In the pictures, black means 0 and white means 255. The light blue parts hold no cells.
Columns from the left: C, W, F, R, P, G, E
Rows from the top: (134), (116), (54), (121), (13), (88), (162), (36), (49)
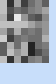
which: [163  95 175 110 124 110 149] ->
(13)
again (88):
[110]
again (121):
[191]

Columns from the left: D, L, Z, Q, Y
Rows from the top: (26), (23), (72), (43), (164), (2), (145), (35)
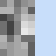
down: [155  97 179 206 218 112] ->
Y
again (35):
[167]
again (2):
[112]
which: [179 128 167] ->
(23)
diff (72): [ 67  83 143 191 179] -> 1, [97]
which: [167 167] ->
(35)

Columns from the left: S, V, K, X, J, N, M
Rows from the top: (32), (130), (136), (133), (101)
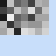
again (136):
[165]
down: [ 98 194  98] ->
K
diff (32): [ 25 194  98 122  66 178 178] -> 6, [165]
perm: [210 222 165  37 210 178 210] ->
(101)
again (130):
[194]
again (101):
[210]

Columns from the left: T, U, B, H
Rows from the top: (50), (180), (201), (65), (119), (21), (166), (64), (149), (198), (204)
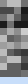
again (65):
[27]
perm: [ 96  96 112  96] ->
(204)
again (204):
[96]
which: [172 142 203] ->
(119)
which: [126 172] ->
(119)

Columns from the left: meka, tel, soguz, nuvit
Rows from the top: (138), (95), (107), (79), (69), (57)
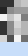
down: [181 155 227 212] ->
soguz
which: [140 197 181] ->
(69)
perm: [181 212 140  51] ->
(79)
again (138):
[51]

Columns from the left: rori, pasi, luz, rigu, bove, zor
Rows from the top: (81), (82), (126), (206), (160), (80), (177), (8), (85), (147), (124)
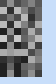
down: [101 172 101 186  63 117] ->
zor
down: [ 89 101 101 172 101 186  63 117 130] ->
zor
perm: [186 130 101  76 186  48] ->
(82)
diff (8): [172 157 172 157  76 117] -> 3, [172]
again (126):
[76]

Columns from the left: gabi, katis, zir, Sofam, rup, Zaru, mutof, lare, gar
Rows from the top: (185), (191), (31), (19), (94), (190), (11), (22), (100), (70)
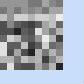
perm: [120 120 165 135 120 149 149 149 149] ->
(185)
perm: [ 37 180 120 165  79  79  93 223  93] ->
(70)
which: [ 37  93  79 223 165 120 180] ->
(94)
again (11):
[93]
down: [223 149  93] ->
Zaru
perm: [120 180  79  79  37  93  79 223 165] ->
(94)

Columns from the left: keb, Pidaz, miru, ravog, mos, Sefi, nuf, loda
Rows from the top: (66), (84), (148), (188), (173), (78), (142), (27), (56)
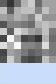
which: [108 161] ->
(66)
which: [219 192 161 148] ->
(173)

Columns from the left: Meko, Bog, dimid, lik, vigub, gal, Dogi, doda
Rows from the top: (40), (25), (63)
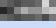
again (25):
[147]
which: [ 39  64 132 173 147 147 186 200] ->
(25)

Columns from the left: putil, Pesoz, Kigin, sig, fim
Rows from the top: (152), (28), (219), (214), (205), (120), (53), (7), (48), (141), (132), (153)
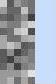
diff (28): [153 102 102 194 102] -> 4, [114]
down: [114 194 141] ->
Pesoz
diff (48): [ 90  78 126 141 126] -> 1, [66]
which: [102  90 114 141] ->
(219)
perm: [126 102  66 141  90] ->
(7)

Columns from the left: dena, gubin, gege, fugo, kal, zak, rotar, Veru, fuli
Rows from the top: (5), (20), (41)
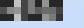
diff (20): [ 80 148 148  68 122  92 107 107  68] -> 1, [136]
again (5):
[39]
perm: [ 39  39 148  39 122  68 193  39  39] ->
(5)
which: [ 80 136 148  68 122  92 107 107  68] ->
(20)
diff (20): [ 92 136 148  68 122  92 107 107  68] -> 0, [80]
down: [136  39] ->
gubin

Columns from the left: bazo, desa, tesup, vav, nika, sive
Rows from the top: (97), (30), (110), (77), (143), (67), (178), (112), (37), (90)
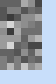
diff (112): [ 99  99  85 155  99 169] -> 3, [142]
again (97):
[99]

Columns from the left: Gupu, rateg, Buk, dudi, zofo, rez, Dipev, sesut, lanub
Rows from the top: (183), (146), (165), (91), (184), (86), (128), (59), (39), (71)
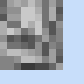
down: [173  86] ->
sesut
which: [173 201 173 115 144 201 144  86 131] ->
(184)
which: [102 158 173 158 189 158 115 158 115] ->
(183)
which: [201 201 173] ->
(146)
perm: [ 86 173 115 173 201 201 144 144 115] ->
(146)
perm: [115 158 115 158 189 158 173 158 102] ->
(183)
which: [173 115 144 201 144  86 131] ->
(184)

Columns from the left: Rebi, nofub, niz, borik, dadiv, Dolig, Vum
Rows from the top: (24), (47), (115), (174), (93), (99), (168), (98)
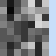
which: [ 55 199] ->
(24)
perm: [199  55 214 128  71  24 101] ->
(24)
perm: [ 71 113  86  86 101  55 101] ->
(99)
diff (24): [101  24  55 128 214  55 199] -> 2, [71]
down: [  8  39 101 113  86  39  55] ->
nofub
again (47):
[156]
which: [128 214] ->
(24)

